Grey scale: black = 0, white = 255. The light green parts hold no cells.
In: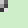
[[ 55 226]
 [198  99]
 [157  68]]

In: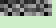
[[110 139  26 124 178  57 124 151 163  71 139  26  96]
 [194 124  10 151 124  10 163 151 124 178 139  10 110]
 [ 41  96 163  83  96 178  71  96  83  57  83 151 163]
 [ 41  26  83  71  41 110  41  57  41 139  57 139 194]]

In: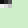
[[240 224 197]
 [ 14  42  83]]

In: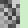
[[114 204 130  77 177]
 [161 190  61 190  89]
 [161 177  77  89 204]
 [177 145 161 114  61]
 [161 101  61 204 101]
 [190  77 161  61 161]
 [ 77  61 114 204 204]]

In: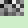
[[ 22 157 170  48 211  60]
 [145  98 170 130  72 198]
 [130  72 114  98 157 114]
 [198  60  22 237  86 145]]

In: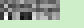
[[ 54 255  28 153 178  16  54  28 218 153 190 190 109 178 153]
 [ 54 218  54 153 178  40  54  40 203 153 178 124 124 165 153]
 [ 69 190  69  81 109  69  94  81 178 109 165 165 165 153 124]
 [124  94 138 109 138 178 124 138 138  81 109 124  94  94 138]
 [109  81 165 109 124 138 138 124 109  81  94 124  69  94  94]]
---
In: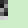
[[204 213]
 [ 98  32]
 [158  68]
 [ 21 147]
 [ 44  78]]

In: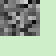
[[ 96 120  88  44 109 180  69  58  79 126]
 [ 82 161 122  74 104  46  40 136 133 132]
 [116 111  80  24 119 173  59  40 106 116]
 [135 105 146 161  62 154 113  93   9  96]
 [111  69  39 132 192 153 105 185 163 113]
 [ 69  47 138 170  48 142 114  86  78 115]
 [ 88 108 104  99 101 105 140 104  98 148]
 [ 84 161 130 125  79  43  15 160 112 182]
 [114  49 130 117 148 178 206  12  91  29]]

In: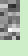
[[138  91  91 189  69]
 [183 173 137  98 152]
 [ 83 112 251 226 229]
 [162 119 159 200 162]
 [143 147  97 142 118]
 [151 151 110 121 115]
 [ 75 144 180 157 181]
 [152 139  91  94 100]
 [201 203  58  45  95]
 [132 125 151 152 104]]

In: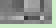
[[125 123 127 123 124 120 137 138 142 135 118 133 135]
 [152 136 150 168 181 188  49  89  85  84 196 115 106]
 [134 127 129 127 134 133 121 129 125 120 134 129 126]
 [123 121 125 116 104 109 158 149 149 146  99 140 135]
 [118 121 116 103  98  89 178 162 161 156  88 134 142]
 [116 119 123 102  96  92 175 161 155 158  87 139 144]]

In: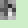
[[158 140 198 187]
 [147  88 232 148]
 [ 89  85 181  66]
 [128  97  40 141]
 [139  87 158 172]]

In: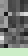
[[ 87  25 142 119 115 148 133]
 [175 118  91  83 102  72  84]
 [229 116 110  69 117  94 126]
 [149  92  90 111  93  52  32]
 [ 57  29 121 135  98 113  71]
 [149 164  72  54  96  82 128]
 [116 166  58  67  84  54  79]
 [126 156  65  73  86  56  78]
 [156  24 169  92 141 196 220]
 [157 145  74  73  93  59  82]
 [135 146  70  77  90  58  76]
 [154 143  71  79  90  50  60]]

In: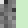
[[145  92 117 136]
 [117 106 124 151]
 [130  92 145 107]
 [ 91 120 134 137]
 [126 105 118  56]
 [139  95 118 140]
 [227  42 114 127]]
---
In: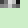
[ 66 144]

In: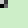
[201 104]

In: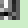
[144 254 124 120  93]

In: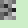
[122  40  93 214]

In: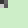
[53 90]

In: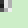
[ 52 229 239]

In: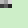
[186  92]
